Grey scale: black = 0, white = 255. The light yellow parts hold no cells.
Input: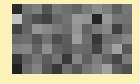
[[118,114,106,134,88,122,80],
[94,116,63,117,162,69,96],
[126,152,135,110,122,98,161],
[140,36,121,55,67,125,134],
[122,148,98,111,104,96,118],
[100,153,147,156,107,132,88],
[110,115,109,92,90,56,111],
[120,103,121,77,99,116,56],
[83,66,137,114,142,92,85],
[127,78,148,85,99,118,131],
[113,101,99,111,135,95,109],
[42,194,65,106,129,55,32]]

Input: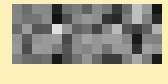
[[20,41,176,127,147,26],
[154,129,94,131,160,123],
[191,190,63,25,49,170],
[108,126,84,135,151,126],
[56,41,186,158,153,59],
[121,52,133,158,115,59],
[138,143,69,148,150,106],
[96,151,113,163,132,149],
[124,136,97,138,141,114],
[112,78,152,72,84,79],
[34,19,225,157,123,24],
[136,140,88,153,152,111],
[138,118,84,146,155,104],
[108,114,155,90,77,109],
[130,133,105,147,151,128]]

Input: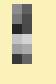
[[95,75,74,211,170,101],
[140,121,37,195,158,55]]

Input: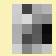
[[180,136,10,16,195],
[167,145,88,92,172],
[65,217,136,72,133],
[205,202,173,176,208]]

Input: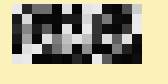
[[204,233,234,15,9,14],
[78,10,59,225,33,6],
[8,13,7,95,124,10],
[14,120,13,220,5,91],
[233,53,52,49,6,234],
[227,213,233,191,144,9],
[6,26,5,224,8,38],
[224,27,226,191,177,5],
[6,8,6,125,110,11],
[108,9,90,224,45,5],
[108,5,27,8,233,6],
[37,216,134,161,223,234],
[233,26,42,24,5,230]]

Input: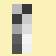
[[55,203,220,244,240],
[185,61,164,94,80]]

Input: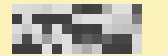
[[88,127,188,217,215],
[223,204,193,70,62],
[223,203,196,71,63],
[171,222,205,101,64],
[67,224,62,79,201],
[64,224,66,94,172],
[81,212,62,71,194],
[223,64,79,223,223],
[222,62,220,212,65],
[206,64,78,157,225],
[214,64,222,206,62],
[218,216,199,75,62],
[220,63,220,205,62]]

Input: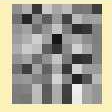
[[62,162,128,127,129,131,155,184,148,149],
[120,157,54,142,167,54,157,83,167,165],
[116,185,44,170,208,44,209,35,238,235],
[186,66,124,158,135,123,56,135,65,62],
[165,152,195,21,54,196,165,211,172,173],
[200,93,147,162,95,146,97,119,90,93],
[54,140,107,207,190,109,162,129,189,188],
[174,38,163,175,203,164,63,154,130,119],
[142,113,146,158,172,146,112,148,126,123]]

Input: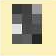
[[156,94,78,39],
[65,68,73,94],
[56,103,223,87]]
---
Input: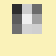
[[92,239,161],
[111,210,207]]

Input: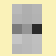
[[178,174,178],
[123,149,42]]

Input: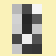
[[210,39,90],
[205,43,200]]

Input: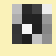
[[173,35,34],
[53,246,32]]

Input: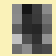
[[139,44,58],
[94,42,38]]

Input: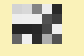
[[237,238,238],
[36,36,39]]

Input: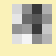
[[229,105,88],
[145,157,57]]

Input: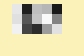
[[224,87,196],
[241,68,44]]
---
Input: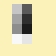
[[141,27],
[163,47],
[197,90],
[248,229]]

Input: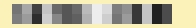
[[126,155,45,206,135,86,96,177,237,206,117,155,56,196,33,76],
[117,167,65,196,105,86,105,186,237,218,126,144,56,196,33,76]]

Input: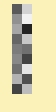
[[166,36],
[136,67],
[178,79],
[124,112],
[67,188],
[102,200],
[90,210],
[112,229],
[145,241]]

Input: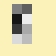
[[127,95],
[56,169],
[218,188],
[22,236]]

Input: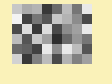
[[210,56,129,188,74,179,129,160],
[243,65,118,85,199,179,140,74],
[188,85,199,160,45,106,150,118],
[106,97,65,233,140,233,188,85],
[199,170,179,56,106,188,118,233],
[74,221,56,221,74,140,160,233]]

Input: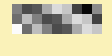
[[128,75,87,170,219,198,65,7,139],
[251,109,189,128,75,87,170,219,198],
[109,189,128,75,87,170,219,198,65]]
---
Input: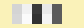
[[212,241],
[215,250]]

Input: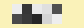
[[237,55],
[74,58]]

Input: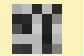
[[170,188],
[38,42]]

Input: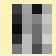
[[61,161],
[37,155]]

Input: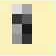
[[220,165],
[54,89]]

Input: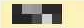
[[42,157],
[37,38]]

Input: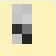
[[201,193],
[194,206]]
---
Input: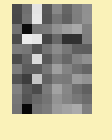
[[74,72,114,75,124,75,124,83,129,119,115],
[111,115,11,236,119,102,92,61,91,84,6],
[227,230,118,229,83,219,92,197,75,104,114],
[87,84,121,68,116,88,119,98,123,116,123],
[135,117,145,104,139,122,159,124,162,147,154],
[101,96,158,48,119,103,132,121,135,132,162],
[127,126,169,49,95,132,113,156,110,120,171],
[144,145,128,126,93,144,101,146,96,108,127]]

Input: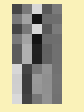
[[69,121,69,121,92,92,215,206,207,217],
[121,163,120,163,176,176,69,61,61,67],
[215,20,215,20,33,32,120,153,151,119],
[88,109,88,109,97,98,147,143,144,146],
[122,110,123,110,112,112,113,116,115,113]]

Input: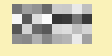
[[116,247,85,142],
[158,88,211,136],
[146,221,104,176],
[104,250,88,135],
[203,52,215,173],
[201,57,221,180],
[233,118,190,233],
[191,57,212,160]]

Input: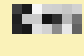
[[63,32,38],
[26,201,24],
[247,202,225],
[209,19,210],
[207,47,139],
[198,183,231],
[209,114,98]]

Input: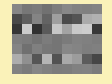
[[134,73,53,126,133,173,130],
[119,95,203,123,112,144,123],
[123,132,49,115,128,85,134],
[113,99,90,124,119,181,128],
[125,159,198,117,117,82,123],
[136,75,163,123,135,169,124],
[130,84,201,130,132,156,129],
[128,171,205,128,126,92,130],
[131,177,56,124,128,70,123]]

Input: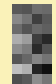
[[89,136,107,173,141,86,192,78],
[84,116,84,157,125,103,176,89],
[110,63,104,62,42,133,35,140],
[106,89,95,40,83,116,15,117]]

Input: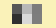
[[87,47],
[184,216],
[124,125]]
